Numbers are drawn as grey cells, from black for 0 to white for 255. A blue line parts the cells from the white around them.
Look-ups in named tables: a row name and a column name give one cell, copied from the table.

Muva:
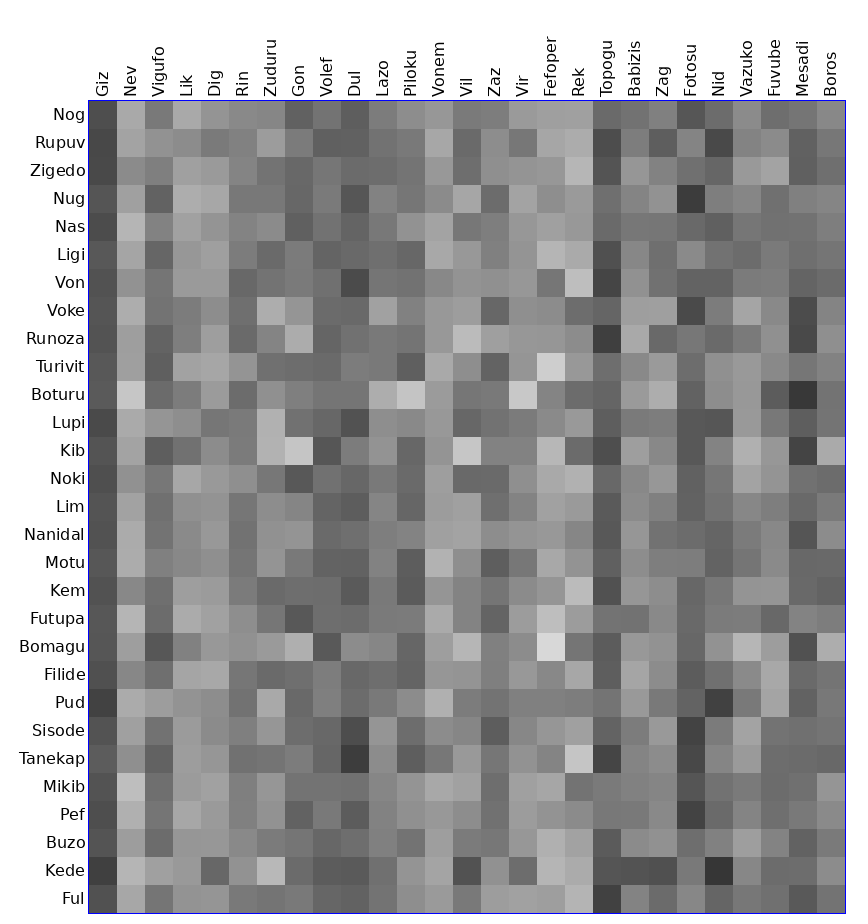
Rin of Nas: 131
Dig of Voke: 141
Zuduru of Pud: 169
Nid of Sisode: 123
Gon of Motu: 121
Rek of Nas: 152
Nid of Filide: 112
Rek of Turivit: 152
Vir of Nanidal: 148
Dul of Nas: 100
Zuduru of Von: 115
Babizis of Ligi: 135
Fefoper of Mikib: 166
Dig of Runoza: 158
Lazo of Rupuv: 114
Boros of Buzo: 122
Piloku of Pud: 140
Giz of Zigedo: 73

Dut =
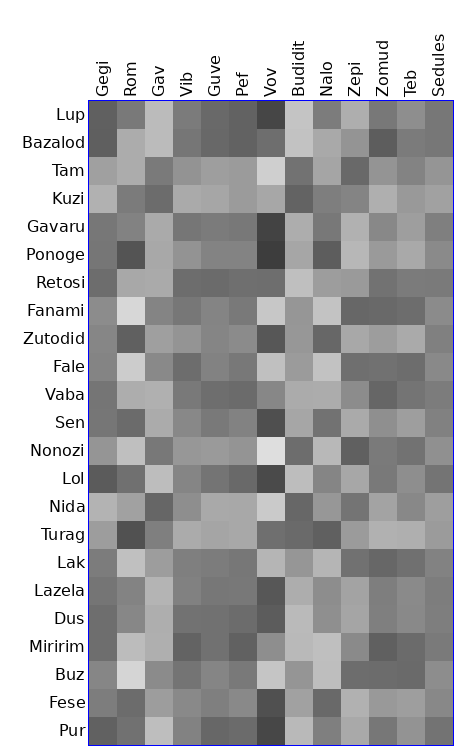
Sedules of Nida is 158
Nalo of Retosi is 157
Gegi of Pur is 97
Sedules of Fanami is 139
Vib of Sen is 136
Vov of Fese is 80
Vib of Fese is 137
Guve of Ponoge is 131
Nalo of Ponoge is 93
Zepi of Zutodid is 168
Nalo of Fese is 105

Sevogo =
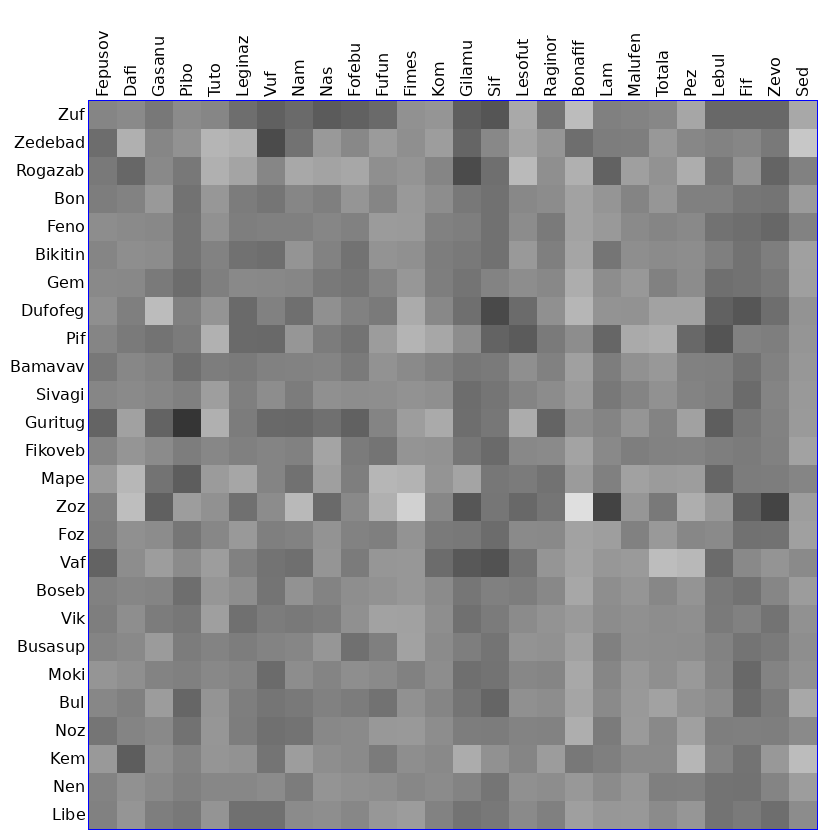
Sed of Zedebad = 199
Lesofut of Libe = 138
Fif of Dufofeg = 86
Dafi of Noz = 132
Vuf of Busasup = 131
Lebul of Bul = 139
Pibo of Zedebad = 146
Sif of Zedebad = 136
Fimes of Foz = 147
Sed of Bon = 155
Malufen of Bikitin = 142
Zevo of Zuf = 104
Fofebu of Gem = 117
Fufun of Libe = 151
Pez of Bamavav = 129
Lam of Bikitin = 117
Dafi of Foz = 144
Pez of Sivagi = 131
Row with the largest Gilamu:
Kem

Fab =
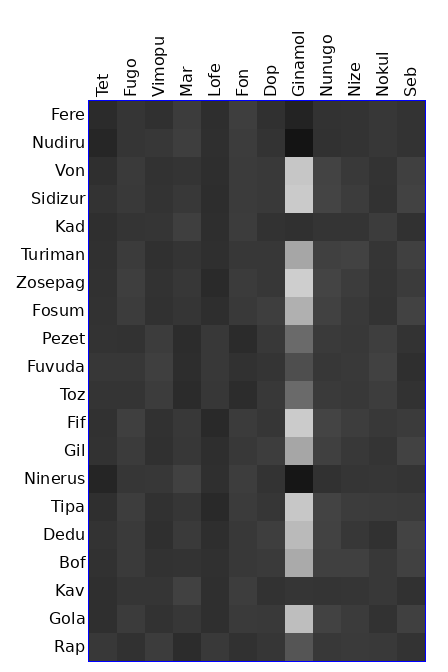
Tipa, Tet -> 47
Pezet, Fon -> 43
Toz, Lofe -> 55
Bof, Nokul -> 56
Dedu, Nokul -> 49
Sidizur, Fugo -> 57

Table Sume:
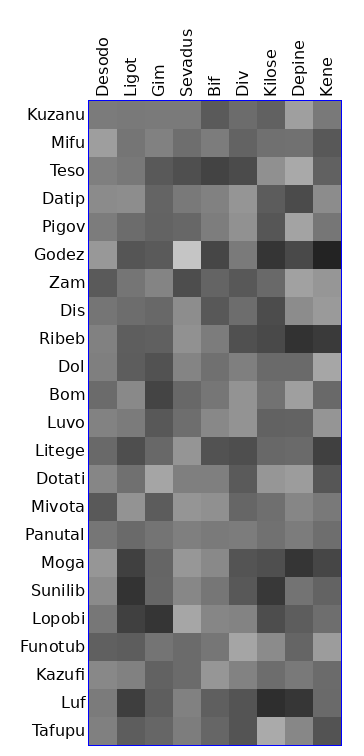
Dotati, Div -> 90
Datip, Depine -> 75
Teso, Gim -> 89
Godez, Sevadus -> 197
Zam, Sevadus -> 77
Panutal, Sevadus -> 127
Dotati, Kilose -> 150
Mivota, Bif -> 144
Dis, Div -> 109

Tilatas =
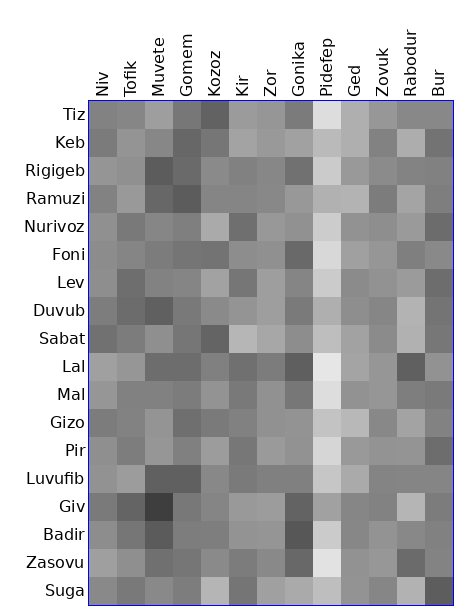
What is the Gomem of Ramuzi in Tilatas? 92
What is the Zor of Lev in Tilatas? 158
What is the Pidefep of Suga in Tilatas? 190
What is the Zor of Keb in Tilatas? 153
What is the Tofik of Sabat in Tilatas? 124
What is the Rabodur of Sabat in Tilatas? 177
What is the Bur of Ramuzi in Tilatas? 126
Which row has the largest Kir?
Sabat

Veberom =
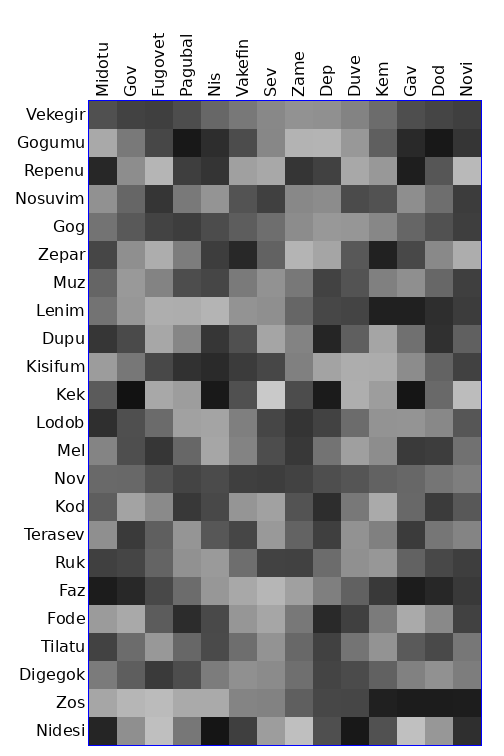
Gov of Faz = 40
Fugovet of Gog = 67
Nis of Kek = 25
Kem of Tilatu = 147
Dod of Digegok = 145
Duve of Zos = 70
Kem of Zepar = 33
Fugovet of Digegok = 58
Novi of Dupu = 96
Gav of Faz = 28
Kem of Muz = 128
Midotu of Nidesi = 37
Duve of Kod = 120
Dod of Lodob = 136
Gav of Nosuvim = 142
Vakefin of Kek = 80
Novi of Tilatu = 119

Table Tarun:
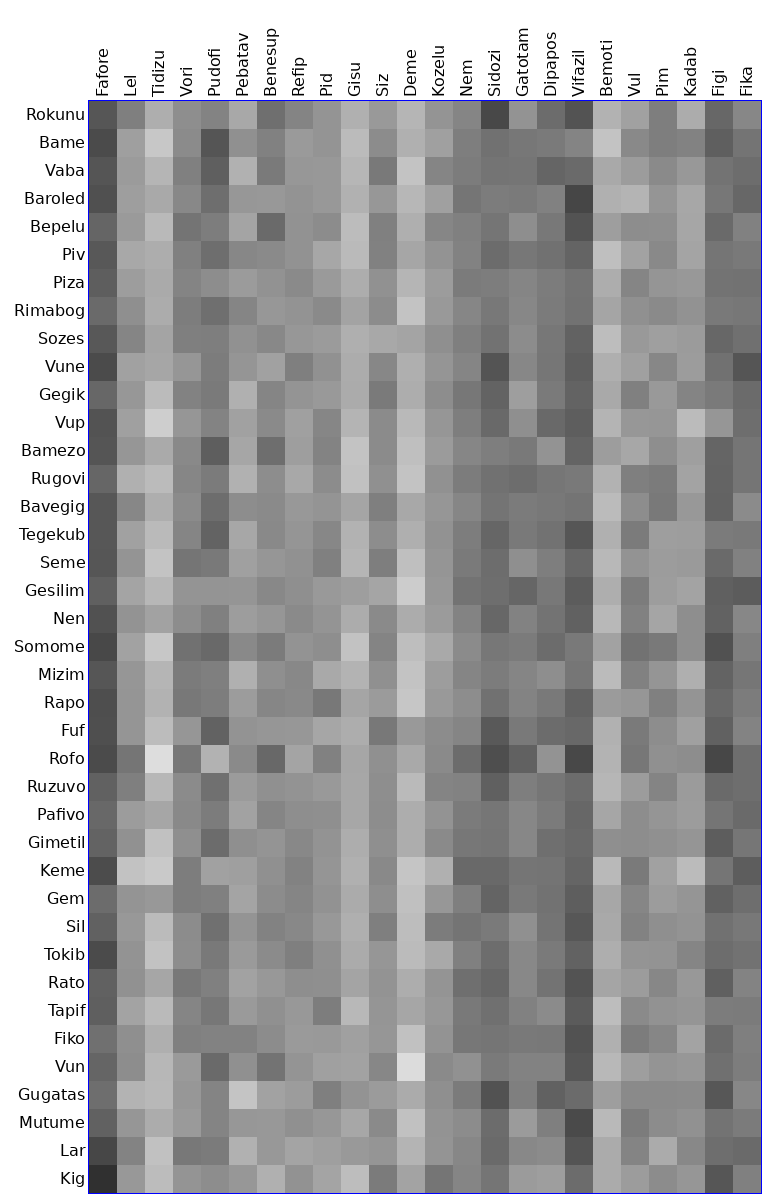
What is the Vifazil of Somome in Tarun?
121
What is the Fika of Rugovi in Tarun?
117
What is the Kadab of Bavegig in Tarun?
152
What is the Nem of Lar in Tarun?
135
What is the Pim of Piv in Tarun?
137
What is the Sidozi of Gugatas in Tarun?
82
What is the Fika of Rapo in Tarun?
124
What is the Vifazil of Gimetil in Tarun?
105
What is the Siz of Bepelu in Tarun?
128
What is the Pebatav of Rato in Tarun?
162
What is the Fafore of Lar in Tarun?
71
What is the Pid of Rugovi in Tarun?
140
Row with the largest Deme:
Vun

